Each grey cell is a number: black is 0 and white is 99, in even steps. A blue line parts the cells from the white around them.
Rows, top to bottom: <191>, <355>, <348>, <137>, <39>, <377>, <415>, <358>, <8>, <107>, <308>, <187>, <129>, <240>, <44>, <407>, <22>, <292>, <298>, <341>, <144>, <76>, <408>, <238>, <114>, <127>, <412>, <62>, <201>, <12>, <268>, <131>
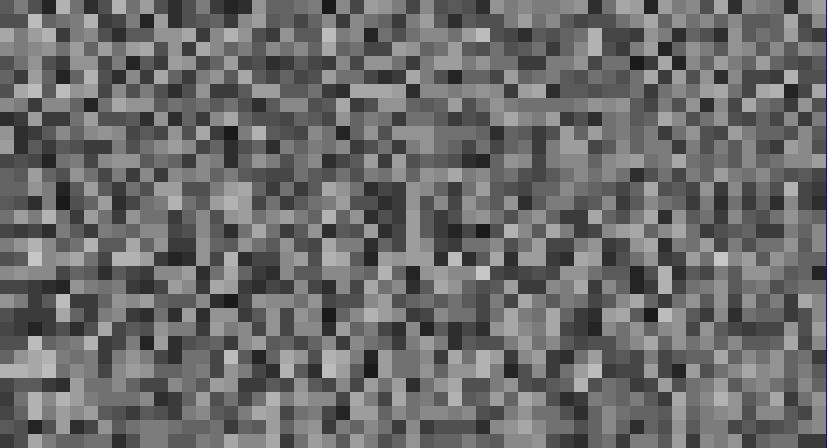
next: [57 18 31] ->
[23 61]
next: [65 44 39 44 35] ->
[53 39]
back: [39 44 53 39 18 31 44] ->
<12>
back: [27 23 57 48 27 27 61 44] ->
<292>
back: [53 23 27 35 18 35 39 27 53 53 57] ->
<341>
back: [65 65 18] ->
<415>
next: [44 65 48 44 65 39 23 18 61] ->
[65 35]

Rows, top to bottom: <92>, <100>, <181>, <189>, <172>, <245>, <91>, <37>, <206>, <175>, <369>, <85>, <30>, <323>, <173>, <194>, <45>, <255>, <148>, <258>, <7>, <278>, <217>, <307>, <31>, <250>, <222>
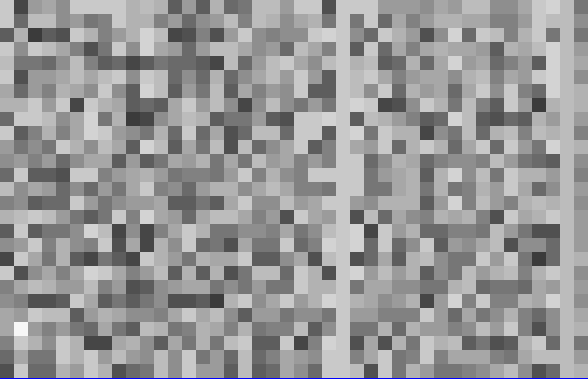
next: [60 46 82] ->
[73 69]
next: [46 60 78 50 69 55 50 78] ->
[78 78]
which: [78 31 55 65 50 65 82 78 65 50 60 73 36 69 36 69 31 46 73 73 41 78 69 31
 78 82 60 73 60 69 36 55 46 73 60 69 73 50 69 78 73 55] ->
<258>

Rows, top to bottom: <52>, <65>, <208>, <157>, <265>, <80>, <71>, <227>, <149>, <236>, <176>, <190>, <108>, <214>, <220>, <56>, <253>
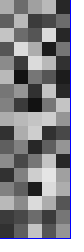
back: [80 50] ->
<108>
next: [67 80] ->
[19 28]

